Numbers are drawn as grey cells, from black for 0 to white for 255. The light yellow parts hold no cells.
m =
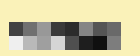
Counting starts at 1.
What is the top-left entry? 66
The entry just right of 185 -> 159
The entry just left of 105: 85
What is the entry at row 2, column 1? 239
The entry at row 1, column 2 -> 112
